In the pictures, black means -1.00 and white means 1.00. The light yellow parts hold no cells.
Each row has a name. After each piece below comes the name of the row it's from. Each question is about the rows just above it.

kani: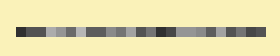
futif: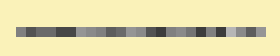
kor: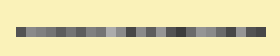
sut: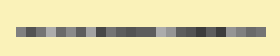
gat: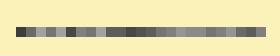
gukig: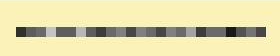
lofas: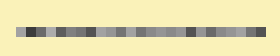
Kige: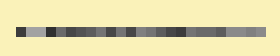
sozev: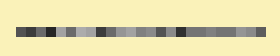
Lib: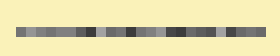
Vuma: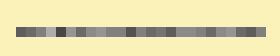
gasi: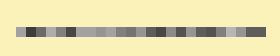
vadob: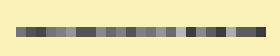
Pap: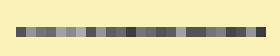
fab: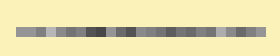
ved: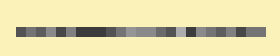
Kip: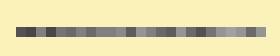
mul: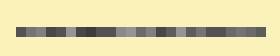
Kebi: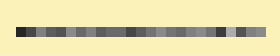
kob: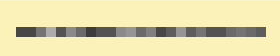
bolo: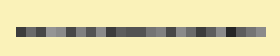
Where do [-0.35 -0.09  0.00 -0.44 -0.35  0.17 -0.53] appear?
Pap
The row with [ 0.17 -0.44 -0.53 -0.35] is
mul
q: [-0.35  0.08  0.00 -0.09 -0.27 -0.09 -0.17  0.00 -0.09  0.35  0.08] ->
fab
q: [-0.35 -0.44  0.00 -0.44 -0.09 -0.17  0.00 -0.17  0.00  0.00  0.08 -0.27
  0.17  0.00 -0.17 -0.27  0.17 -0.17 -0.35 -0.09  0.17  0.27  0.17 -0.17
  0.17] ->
Kip
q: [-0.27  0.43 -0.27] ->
gukig

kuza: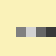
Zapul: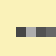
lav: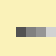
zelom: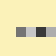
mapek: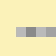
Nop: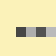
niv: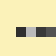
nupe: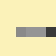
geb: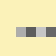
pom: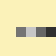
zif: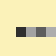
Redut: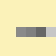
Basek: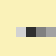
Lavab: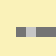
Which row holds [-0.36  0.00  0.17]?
lav
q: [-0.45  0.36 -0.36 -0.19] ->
Zapul
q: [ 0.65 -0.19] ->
kuza
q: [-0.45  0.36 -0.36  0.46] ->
Nop
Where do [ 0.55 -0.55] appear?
zelom

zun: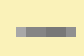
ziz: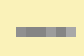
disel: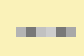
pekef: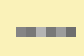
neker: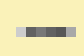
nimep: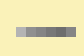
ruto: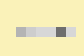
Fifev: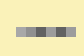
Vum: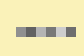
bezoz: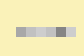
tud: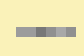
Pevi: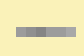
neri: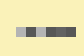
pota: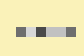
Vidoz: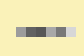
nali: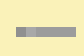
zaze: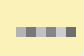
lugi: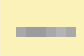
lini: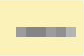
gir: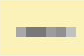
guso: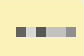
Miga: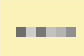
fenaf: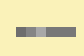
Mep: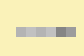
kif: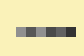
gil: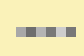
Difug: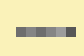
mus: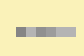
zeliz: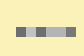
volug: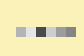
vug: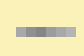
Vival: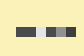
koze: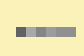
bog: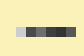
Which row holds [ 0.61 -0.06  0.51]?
Miga
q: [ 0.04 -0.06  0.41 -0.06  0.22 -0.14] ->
pekef
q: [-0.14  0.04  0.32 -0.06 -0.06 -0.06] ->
fenaf
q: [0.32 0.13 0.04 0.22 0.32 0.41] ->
vug
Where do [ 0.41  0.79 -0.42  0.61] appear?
volug

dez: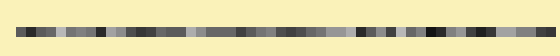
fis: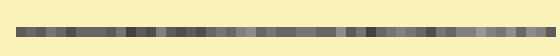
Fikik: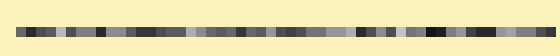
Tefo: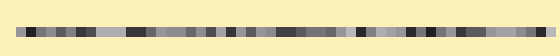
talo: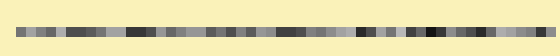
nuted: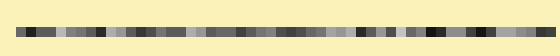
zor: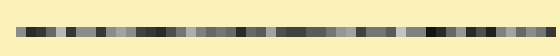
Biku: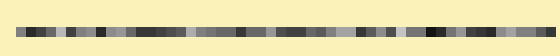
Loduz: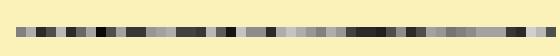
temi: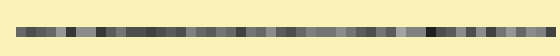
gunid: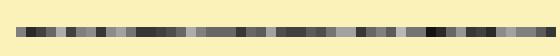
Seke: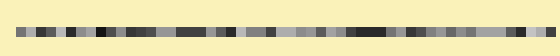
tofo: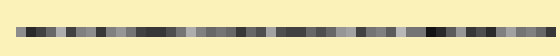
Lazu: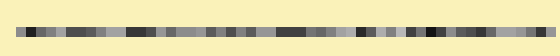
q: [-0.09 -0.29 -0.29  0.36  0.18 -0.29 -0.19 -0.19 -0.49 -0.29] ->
nuted
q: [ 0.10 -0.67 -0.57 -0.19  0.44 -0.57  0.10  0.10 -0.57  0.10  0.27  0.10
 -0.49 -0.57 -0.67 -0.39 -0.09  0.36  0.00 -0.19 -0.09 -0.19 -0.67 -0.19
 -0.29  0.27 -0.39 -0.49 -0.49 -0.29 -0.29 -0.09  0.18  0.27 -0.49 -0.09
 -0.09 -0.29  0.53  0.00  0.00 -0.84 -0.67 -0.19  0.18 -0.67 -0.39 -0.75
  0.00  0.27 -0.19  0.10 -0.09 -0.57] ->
zor
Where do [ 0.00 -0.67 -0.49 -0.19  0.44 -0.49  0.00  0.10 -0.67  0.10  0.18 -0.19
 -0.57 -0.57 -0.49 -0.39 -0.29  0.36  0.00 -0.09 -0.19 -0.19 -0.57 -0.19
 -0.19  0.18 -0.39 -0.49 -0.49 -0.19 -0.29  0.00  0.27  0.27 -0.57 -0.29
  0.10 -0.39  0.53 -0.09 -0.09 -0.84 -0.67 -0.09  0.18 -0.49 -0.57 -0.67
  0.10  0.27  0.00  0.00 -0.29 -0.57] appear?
Biku

